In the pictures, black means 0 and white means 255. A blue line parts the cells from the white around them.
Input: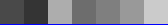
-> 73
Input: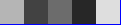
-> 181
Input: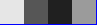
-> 230
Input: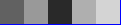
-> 97
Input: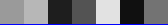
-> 154
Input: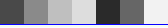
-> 73
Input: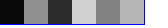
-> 9
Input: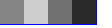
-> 133
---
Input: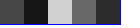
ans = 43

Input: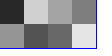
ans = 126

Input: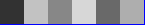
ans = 174

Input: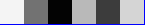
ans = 213

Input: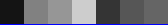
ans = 101

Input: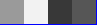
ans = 86

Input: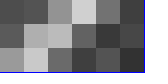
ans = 63
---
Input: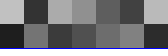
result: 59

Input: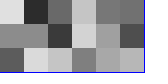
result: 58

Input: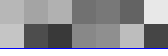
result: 57

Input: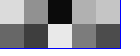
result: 233

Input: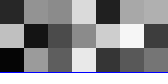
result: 75

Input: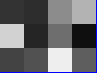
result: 110

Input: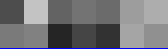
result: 37
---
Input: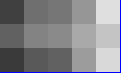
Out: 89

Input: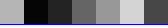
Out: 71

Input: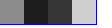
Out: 140

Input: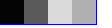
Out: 176

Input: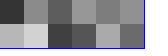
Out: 85

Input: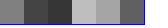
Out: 96

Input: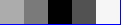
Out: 122
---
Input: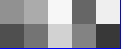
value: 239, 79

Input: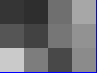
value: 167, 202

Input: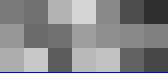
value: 48, 172

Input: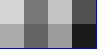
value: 81, 170

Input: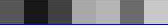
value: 200, 86

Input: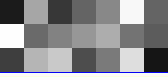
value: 100, 63
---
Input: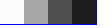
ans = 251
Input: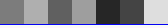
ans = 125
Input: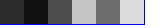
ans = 43
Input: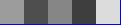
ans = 156
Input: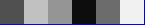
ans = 80
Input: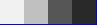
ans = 241
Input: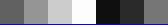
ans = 97
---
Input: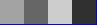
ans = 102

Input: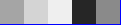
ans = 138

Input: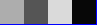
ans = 85

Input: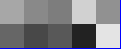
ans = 72

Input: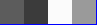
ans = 92

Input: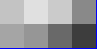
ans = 105

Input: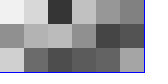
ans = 69
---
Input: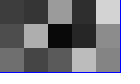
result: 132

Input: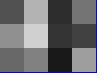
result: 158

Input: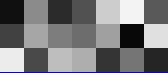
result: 37

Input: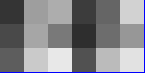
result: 226

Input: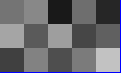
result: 194

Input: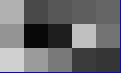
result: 53

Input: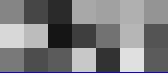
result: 91
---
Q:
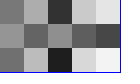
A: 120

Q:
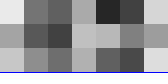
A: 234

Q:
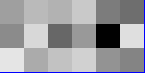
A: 159

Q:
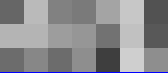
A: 102

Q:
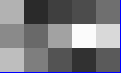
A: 178

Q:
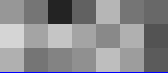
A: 151
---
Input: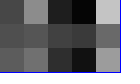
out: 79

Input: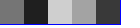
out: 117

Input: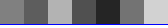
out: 115

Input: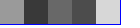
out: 104

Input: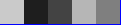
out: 127

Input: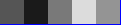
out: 121

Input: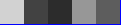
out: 93

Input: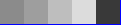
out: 158

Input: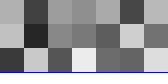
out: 136
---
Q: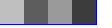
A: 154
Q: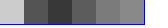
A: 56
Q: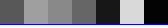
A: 137
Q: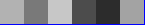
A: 199
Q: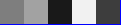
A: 25
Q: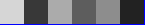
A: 171
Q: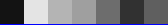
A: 180
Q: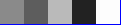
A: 186
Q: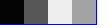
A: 238
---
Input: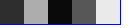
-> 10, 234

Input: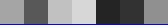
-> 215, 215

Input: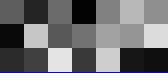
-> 114, 228

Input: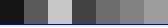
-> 67, 200

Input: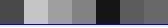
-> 132, 196

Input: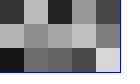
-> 165, 215

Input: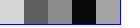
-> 140, 212
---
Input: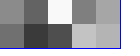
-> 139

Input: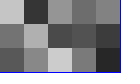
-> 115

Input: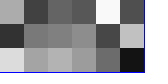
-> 50

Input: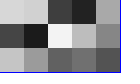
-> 69

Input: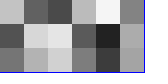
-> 82

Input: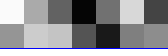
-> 250
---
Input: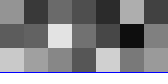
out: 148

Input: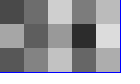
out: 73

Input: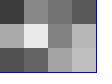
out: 59

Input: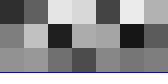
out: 46

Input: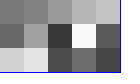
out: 121

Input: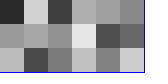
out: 42
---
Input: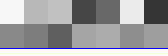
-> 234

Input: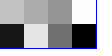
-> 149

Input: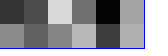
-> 4

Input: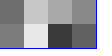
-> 168

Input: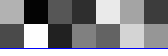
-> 164

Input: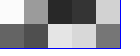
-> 52

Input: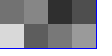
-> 47

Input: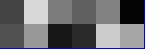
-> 130

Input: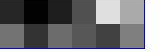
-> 223
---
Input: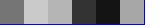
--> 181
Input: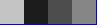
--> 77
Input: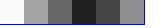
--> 102
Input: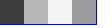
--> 242
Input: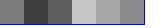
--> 93
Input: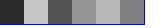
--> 84
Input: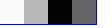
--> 3
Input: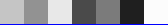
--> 232
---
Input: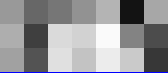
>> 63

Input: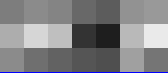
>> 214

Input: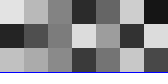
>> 79

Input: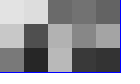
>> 79

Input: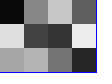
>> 66

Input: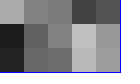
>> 97

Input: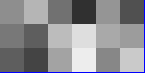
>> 94

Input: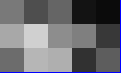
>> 208

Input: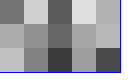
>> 145
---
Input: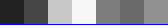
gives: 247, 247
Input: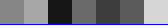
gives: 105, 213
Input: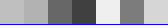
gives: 63, 240
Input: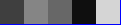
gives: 103, 213
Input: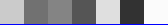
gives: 85, 251
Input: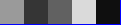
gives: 97, 218
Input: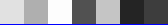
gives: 81, 253
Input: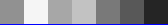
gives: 194, 245
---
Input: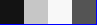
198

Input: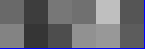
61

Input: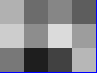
108

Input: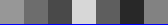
109

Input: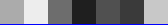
237

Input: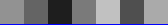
100

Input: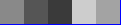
85

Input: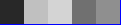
192

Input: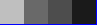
105
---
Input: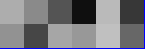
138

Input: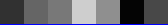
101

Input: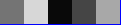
215

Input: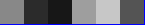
43

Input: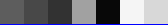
72

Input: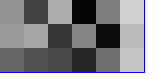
67

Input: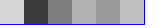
59

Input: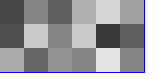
133
